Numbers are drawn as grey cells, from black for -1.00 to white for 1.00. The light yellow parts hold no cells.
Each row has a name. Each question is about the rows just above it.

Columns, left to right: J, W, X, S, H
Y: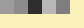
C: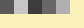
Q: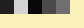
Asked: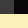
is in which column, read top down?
X
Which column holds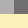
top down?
H

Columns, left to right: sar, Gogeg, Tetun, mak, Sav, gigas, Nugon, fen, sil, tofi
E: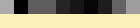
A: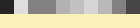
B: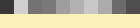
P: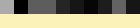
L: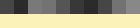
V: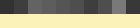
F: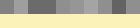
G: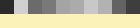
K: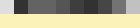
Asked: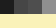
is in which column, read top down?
fen
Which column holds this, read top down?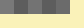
mak
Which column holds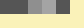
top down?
Sav
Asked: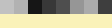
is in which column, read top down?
gigas
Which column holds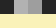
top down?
Sav

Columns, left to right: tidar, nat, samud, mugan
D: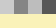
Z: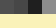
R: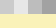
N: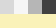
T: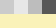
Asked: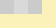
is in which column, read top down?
tidar
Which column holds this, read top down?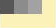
mugan
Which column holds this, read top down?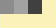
mugan
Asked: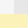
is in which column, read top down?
nat
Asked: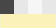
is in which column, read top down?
nat

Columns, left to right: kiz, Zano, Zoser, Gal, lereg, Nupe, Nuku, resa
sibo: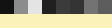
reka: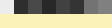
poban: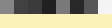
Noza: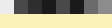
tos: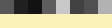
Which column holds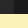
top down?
Nupe
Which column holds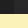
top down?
Gal
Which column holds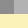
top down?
resa
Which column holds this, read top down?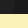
Gal
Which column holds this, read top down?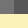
Nuku
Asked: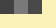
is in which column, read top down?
lereg
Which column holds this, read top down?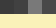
lereg

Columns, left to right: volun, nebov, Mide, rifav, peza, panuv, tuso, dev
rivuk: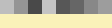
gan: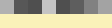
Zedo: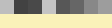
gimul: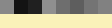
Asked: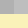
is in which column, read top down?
volun
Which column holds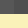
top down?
peza
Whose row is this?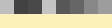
Zedo
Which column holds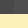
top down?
Mide

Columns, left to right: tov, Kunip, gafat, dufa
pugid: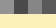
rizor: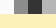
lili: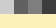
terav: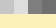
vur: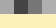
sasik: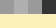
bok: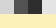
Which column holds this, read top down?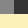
gafat
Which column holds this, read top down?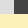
Kunip
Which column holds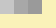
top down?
tov
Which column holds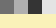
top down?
dufa

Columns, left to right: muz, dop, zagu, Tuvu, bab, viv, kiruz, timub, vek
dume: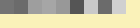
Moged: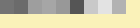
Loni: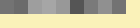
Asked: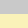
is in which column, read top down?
kiruz
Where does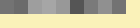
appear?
Loni
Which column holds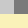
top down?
kiruz
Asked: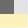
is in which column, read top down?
timub

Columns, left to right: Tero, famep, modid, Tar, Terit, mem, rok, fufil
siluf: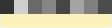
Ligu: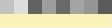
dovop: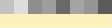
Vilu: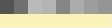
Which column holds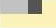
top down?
Tero
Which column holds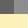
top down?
modid
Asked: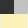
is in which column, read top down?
Tero
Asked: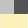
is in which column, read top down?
Tero
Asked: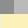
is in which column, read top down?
modid

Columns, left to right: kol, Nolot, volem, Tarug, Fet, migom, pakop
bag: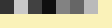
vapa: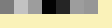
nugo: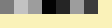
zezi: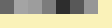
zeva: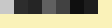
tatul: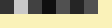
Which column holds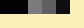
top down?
Tarug
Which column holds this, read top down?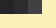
Fet
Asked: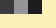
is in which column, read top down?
pakop
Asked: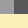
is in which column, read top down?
migom
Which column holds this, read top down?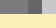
kol
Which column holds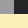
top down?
volem
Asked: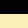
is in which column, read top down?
Tarug

